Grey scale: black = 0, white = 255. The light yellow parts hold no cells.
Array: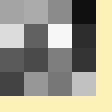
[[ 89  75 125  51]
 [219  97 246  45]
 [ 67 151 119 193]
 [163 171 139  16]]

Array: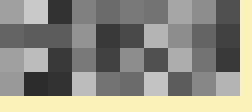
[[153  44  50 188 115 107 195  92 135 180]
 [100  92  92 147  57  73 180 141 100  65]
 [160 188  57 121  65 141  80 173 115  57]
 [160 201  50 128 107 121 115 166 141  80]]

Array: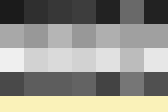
[[ 27  47  55  61  34 105  34]
 [ 73  93  93  99  67 118  80]
 [168 152 181 152 175 160 160]
 [239 210 218 210 225 188 231]]

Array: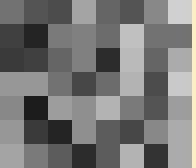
[[136  28 157 143 179 122  84 157]
 [ 64  36 122 128 108 192 114 114]
 [150  58  36 143  92  70 136 171]
 [ 58  64 100 128  44 186 100 171]
 [114  84  76 164 100  84 136 208]
 [164 122  92  44  92 179  50 171]
 [150 150 114  70 108 179  76 200]]

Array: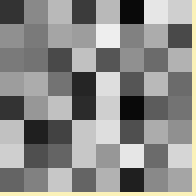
[[193  31  66 199 222  79 172 144]
 [207  79 100 199 151 230 107 214]
 [122 115  73 193  85 144 107 178]
 [144 122 165 157 238 129 172  73]
 [100 129 199 100 178  31 137 165]
 [ 51 137 185  59 185   9 230 207]
 [ 51 151 193  43 207   9  92 115]
 [157 172 115  37 222  85 185 107]]

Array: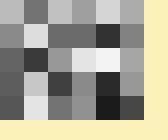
[[100  58 152 228 243 166]
 [187 115 193 159 213 172]
 [ 93 199  64 138  42 152]
 [138 221 107 107  50 130]
 [ 86 228 115 145  27  71]]
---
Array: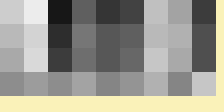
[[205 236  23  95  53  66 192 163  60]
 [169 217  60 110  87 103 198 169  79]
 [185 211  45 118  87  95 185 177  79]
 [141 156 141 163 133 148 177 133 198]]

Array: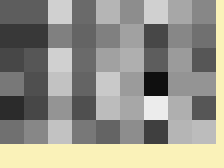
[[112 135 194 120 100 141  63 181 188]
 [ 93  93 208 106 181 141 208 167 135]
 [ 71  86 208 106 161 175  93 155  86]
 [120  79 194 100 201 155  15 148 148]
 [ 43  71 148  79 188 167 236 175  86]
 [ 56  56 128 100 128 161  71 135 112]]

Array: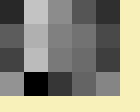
[[ 40 194 141  86  47]
 [ 67 188 120 106  61]
 [ 93 175 127 114  74]
 [147   1  54 100 133]]

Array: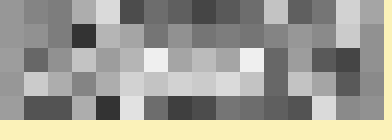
[[151 203 173 132 173 210 195 210 203 218 195 103 195 165  89 138]
 [151 145 125  51 181 165 117 145 117 125 117 132 151 138 203 145]
 [151 132 125 173 218  76 109  95  69  89 109 195  95 117 210 165]
 [157 103 145 195 157 181 239 165 187 165 239 103 157  89  69 145]
 [157  83  83 173  51 226 109  63  76 117 109  95  83 218 138 145]]

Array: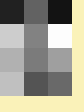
[[205 130 253]
 [177 123 159]
 [ 33  98  19]
 [192  84 105]]

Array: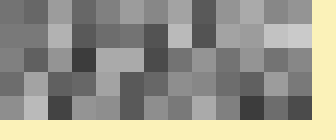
[[142 186  67 148 142  89 142 121 170 128  60 109  75]
 [109 163  96 103 163  89 103 142 135 109  96 156 121]
 [121 121 178  89 109 115  83 186  83 163 156 194 202]
 [115 103 156 103 128 156 135 163  89 148 170 135 148]
 [128  96 148  60 170 170  75 115 148 115 148 115 135]]
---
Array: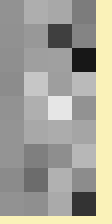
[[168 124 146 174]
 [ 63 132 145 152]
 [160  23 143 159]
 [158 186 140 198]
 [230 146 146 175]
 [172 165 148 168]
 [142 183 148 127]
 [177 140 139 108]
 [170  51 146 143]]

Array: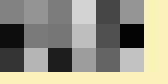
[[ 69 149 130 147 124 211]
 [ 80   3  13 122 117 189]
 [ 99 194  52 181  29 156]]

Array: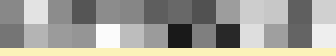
[[ 95 208 136 227 140  85 140 134  94 104  81 157 205 199]
 [100 238 117 180 155 149 251 189 155  25 127  40 222 159]]

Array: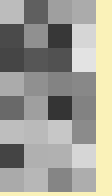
[[159 171 188  95]
 [ 55 214  74 144]
 [ 81 227  69  86]
 [131 136 171 144]
 [ 52 130 105 159]
 [199 139 190 186]
 [177 214  68 176]
 [133 173 170 183]]

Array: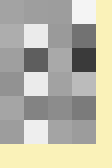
[[157 244 163 158]
 [154 114 173 235]
 [169  58 159  94]
 [162 187 146 235]
 [140 123 165 131]
 [164 156 157 238]]

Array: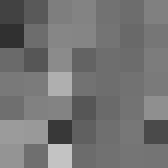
[[109 128  66  89 126 131 114]
 [105 118  48 109 134 133 116]
 [108 124 106  86 139  99 110]
 [114 122 121 123 175 114 110]
 [115 143 111 129 131  86 106]
 [119  74 155 153  56  96 111]
 [117 116 148 111 195 108 113]]
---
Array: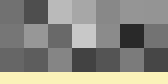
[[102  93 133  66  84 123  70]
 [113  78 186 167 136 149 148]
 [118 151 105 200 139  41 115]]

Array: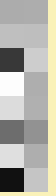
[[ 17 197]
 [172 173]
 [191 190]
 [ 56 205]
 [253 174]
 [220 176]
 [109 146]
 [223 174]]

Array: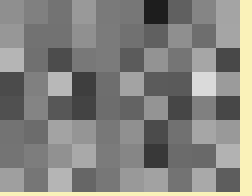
[[159 118 181 102 119 153 162 115 169  93]
 [143 128 115 153 122 119  29  96 133 164]
 [151 114 114 144 123 113  96 143 110 165]
 [181 112  76 120 123  91 147 117 166  72]
 [ 75 128 184  62 110 163  91  90 218 155]
 [ 80 132  87  67 109  99 148  70 128  71]
 [115 108 163 149 120 144  75 113 166 153]
 [116 125 145 169 123 134  56 107 105 178]]

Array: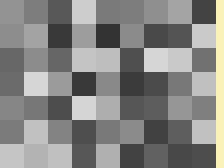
[[197 179 192  87 176  66  97  72  77]
 [147 125  88 205 122 125 143 164  67]
 [141 163  57 157  51 139  73  84 202]
 [103 140 102 196 190  79 214 201 113]
 [107 214 155  57 137  59  75 120 192]
 [134 119  77 213 174  86  93 150 127]
 [123 193 131  78 121 139  65  94 193]]

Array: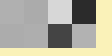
[[172 174  68 178]
 [176 171 215  43]]

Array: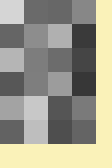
[[ 98 190  78 100]
 [213 106 103 135]
 [101 141 176  58]
 [181 125 108  69]
 [ 87 126 156  55]
 [163 200  85 122]]

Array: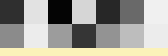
[[139 236 156  53 147 189 236]
 [ 47 226   4 214  39 105 240]]
